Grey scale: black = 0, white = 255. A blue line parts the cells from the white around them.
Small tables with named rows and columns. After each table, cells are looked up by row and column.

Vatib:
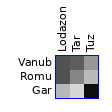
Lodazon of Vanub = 82
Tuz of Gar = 15
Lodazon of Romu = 82
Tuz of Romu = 186
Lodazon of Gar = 184
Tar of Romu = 134
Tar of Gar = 214
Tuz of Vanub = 151
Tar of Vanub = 93

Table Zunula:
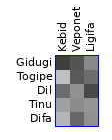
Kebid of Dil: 108
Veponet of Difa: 103
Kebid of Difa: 182
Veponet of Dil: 146
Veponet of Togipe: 89
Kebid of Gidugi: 62
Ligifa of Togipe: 109
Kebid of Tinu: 160
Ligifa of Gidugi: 136
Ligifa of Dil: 73
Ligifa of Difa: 144
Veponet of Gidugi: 84
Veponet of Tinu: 139
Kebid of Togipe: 192
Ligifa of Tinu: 149
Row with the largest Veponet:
Dil

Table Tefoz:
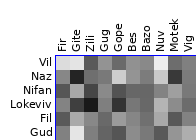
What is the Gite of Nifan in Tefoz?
167
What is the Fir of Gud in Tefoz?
129
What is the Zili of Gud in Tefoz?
127
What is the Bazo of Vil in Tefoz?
137
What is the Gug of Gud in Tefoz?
100
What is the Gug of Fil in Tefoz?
105
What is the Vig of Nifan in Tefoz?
121
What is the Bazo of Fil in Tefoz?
112
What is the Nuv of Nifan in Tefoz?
131
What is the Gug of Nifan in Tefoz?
138
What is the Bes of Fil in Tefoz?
134
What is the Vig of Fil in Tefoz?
130
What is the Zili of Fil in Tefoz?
136
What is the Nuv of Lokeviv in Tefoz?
180
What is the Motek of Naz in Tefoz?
57
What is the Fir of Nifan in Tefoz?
86
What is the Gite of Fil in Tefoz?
170
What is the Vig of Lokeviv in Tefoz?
108

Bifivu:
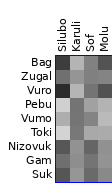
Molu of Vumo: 186
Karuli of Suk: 150
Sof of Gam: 116
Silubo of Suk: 86
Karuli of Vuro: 181
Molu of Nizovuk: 145
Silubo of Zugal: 112
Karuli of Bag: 180
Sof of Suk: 106
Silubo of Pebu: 208

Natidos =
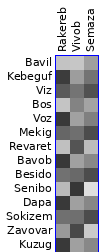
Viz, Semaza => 81
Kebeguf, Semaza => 115
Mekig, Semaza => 76
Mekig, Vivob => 111
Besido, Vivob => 105
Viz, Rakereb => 90
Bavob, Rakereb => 56
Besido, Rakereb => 113
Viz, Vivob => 116
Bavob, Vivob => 161
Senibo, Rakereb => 186
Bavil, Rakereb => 195
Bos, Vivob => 131
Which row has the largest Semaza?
Senibo

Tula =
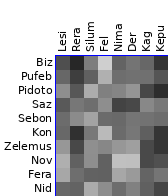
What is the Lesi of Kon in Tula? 104
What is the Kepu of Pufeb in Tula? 85
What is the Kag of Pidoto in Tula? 71
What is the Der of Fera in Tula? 154
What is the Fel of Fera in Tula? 97
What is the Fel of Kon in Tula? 186
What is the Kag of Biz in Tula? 103
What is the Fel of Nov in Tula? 97
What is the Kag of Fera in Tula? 100
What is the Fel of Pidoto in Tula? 128
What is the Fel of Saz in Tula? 142
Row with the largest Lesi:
Nov

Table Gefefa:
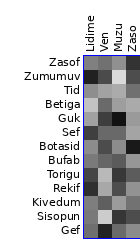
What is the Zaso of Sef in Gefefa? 164
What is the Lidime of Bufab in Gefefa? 122
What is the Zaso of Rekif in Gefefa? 146
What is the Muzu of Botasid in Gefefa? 140
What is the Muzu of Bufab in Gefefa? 91
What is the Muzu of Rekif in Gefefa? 77
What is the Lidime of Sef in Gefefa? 63
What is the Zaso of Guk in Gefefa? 154
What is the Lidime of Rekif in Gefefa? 47
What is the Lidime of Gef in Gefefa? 111
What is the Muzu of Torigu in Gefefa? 56
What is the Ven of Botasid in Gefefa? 76
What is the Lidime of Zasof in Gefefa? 128
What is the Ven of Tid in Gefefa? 162
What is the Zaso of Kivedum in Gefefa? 114
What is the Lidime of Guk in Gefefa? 161
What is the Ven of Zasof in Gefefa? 113
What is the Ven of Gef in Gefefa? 35
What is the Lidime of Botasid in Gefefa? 140
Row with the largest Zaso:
Betiga

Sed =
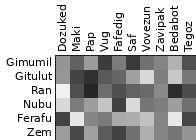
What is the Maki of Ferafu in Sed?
230
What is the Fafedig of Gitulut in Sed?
102
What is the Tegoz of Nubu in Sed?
112
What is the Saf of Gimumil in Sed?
58
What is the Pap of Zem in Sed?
160
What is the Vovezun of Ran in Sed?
106
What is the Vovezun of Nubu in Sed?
117
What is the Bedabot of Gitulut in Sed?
200
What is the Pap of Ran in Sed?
38
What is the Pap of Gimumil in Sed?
155
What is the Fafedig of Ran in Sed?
79
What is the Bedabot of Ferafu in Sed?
231
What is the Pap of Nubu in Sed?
158
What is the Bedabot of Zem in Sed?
117
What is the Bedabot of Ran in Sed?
44
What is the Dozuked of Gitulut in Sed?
150
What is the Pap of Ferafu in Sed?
133
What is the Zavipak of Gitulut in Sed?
125

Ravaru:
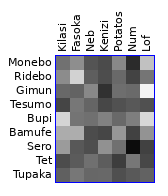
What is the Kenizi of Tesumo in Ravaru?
71
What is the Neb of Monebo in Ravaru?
84
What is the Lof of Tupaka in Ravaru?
98
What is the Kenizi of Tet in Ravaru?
93
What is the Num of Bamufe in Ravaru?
65
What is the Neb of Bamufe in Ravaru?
76
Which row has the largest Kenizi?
Sero

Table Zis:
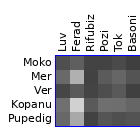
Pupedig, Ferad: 169
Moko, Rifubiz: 67
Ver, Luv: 70
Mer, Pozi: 91
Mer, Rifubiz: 66
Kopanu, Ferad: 209
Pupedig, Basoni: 83
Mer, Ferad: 176
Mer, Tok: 102
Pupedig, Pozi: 85
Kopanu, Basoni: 101
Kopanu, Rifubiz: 90
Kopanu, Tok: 110
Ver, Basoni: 64
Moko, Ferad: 95
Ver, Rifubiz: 68
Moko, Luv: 79

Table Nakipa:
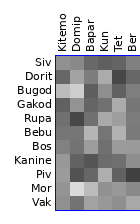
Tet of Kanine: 112
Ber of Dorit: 103
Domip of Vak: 115
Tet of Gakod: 172
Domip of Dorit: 163
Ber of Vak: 168
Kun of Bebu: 117
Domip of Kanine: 98
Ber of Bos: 154
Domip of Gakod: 147
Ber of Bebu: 122
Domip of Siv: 137
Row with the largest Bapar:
Mor

